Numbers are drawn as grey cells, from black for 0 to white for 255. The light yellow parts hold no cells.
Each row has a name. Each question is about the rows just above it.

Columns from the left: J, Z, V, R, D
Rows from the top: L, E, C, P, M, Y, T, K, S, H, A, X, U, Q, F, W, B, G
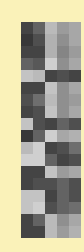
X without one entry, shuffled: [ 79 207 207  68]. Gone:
[99]
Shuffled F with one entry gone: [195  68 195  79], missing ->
[99]
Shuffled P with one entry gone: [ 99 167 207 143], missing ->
[88]
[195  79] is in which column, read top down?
V
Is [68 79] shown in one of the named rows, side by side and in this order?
yes

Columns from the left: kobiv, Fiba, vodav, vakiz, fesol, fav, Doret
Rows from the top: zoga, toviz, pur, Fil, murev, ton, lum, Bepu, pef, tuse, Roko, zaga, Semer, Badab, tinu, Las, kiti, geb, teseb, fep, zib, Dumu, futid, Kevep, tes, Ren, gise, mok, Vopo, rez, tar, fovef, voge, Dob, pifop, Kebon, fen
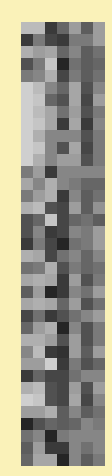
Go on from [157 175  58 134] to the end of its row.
[ 93 113]
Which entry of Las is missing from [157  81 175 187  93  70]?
[146]
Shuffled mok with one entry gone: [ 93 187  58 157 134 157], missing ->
[49]
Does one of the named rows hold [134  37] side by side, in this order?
yes

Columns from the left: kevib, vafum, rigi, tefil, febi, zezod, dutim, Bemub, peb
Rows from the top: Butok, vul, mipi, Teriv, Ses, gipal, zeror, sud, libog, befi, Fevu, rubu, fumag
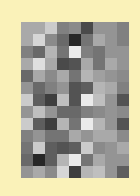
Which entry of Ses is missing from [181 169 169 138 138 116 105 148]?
[160]
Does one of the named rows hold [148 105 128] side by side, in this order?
yes

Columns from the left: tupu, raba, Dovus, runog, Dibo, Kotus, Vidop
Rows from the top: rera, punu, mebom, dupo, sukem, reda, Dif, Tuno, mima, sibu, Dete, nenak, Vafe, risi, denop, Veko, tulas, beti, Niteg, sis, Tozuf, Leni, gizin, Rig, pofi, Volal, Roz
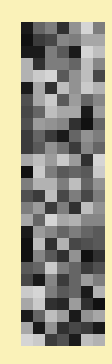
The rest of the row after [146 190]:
[71]
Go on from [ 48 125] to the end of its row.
[125 101 190 134]
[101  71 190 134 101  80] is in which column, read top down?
Kotus
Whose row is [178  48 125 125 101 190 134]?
dupo
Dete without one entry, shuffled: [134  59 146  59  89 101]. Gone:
[113]
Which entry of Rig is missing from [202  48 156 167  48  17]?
[38]
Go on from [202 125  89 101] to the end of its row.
[ 89 202]

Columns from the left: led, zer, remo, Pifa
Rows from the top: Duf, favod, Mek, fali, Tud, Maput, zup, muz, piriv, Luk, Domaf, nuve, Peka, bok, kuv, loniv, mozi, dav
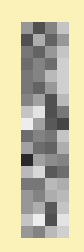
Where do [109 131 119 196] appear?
Luk
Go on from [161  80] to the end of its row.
[185]
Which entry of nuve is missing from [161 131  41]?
[140]
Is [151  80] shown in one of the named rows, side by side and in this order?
yes
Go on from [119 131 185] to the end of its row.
[207]
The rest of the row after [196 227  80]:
[119]

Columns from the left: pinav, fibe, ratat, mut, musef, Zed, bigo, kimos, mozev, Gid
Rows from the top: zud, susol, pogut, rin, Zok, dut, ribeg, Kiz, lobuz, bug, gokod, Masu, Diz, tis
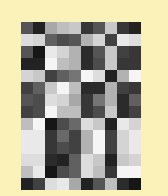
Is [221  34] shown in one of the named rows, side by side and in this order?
yes
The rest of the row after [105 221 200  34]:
[233 212]
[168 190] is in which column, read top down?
musef

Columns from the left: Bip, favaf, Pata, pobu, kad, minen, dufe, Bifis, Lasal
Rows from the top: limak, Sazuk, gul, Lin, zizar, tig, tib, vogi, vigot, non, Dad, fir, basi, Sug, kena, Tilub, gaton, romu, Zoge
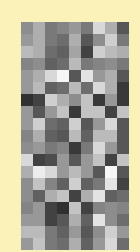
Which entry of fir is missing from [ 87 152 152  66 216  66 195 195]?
[77]
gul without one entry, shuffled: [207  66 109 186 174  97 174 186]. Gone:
[164]
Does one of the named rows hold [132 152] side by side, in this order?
yes
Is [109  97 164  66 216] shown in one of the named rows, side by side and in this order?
no
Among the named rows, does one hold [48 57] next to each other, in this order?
no
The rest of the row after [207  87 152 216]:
[87]
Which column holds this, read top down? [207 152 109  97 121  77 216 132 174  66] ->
Pata

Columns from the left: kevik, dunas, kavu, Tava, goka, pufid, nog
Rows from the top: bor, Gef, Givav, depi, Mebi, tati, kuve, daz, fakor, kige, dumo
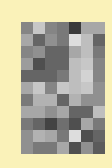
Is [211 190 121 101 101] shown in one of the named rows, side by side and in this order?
no
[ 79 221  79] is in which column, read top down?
goka
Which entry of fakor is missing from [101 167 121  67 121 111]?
[79]
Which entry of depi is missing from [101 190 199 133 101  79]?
[156]
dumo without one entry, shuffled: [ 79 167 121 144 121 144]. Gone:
[91]
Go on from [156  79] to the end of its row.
[101 101 190 199 133]
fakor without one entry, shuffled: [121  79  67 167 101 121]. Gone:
[111]

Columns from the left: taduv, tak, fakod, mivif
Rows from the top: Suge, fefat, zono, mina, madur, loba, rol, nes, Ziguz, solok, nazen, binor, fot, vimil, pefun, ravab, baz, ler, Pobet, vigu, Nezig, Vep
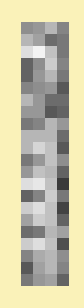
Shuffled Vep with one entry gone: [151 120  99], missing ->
[161]
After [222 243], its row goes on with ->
[193 120]
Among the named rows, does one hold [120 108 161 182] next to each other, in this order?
no
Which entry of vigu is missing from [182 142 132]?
[171]
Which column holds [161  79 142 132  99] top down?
mivif
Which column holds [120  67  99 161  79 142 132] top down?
mivif

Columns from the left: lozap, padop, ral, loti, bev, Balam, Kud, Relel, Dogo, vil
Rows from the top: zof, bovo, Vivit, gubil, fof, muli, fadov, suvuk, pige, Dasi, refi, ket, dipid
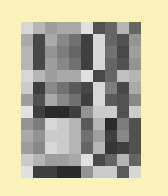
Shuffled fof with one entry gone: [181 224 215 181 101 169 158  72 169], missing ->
[192]
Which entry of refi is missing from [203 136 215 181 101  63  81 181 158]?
[53]
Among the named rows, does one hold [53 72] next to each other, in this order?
no

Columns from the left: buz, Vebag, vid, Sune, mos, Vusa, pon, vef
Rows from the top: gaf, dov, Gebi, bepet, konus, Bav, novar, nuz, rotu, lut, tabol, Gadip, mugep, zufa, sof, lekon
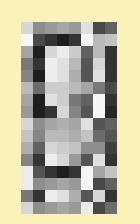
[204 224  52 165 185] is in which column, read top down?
vid
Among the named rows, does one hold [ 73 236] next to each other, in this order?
no
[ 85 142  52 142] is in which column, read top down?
Vebag
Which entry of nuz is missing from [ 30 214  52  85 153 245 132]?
[40]
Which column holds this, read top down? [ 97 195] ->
vef
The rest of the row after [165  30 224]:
[204 120  97 245  52]
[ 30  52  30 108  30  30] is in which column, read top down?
Vebag

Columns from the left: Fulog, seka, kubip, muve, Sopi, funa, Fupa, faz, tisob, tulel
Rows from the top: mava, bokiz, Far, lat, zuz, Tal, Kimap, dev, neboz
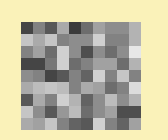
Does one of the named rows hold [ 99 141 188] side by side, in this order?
yes
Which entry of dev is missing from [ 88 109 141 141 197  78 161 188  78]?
[151]
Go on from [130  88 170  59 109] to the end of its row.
[161 141 141 179]
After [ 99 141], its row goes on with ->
[188 141 179]
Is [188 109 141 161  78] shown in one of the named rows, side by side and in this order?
yes
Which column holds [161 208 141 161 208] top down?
Fupa
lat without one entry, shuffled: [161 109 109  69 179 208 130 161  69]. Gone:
[119]

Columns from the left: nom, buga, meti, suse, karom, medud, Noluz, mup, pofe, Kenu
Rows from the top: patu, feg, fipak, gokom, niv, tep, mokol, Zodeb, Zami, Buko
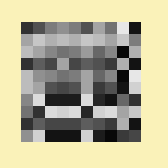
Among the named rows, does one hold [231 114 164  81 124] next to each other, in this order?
no
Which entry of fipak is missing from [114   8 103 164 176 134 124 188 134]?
[155]

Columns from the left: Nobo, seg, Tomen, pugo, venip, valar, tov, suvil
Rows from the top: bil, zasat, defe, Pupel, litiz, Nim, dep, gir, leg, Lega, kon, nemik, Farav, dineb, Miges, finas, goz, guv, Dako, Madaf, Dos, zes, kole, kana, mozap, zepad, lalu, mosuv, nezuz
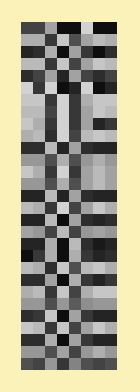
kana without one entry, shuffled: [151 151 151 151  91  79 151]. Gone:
[142]
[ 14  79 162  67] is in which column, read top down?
venip
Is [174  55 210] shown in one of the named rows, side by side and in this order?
yes
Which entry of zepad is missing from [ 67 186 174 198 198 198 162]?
[55]
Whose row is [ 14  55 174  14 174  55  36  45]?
Madaf
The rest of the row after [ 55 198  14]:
[162  55  36  36]

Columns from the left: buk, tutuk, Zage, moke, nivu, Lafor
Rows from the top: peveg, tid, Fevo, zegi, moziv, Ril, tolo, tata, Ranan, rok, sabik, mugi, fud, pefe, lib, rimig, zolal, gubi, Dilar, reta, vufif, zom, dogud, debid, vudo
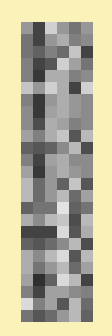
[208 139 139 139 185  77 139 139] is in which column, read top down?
Lafor
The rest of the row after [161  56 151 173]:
[151 139]
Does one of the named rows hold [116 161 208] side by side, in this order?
no
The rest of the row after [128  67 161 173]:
[139 139]
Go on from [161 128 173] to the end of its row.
[197  86 185]
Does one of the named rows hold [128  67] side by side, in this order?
yes
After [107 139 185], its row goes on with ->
[77]

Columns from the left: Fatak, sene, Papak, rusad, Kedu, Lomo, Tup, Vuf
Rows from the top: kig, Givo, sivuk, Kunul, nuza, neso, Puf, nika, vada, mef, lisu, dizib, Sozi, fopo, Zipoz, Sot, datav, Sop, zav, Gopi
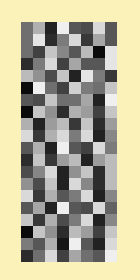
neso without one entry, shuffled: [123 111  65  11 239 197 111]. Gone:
[208]
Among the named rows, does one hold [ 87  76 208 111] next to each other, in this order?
no
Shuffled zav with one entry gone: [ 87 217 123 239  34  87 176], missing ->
[23]
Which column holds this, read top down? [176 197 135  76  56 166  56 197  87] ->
sene
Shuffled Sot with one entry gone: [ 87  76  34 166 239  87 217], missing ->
[99]
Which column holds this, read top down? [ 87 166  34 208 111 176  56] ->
Kedu
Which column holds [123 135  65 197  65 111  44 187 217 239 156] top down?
rusad

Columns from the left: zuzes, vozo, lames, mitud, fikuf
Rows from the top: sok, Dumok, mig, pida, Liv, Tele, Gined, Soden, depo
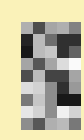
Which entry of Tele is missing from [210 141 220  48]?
[153]
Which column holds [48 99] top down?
fikuf
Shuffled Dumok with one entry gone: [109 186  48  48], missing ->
[36]
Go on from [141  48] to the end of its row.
[153]
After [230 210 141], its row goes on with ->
[240 210]

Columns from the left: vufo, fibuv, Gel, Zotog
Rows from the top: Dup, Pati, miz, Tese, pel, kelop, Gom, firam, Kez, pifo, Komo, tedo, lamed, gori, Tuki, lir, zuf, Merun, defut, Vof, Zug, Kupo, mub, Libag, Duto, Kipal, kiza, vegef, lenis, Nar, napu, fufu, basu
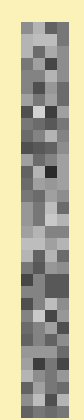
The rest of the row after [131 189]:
[141]
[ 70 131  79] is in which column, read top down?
vufo
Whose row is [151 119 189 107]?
lir

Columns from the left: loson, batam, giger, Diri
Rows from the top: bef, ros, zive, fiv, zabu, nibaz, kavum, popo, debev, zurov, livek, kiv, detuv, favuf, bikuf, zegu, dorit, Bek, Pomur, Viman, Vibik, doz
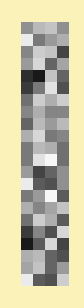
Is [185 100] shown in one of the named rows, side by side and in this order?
yes
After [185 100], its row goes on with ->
[80]
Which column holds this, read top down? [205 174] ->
batam

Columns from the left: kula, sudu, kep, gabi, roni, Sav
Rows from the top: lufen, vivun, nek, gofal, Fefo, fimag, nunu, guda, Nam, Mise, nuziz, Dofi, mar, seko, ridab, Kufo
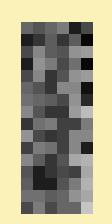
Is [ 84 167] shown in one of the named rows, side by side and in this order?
yes
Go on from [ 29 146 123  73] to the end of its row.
[112   7]
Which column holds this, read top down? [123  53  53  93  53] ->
kep
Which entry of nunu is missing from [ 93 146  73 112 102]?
[41]

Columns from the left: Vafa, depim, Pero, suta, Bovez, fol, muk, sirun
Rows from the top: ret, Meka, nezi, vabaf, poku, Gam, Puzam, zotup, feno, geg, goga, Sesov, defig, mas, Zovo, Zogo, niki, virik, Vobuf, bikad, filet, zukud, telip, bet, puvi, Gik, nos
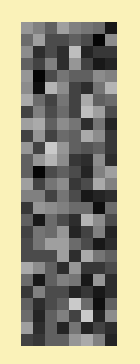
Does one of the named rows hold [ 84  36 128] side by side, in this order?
no
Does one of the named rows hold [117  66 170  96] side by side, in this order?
yes
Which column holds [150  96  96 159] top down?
Vafa
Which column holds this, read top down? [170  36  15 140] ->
muk
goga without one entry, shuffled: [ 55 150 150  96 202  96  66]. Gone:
[84]
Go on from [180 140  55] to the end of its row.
[ 45 140  45]
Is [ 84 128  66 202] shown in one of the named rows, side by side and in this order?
no

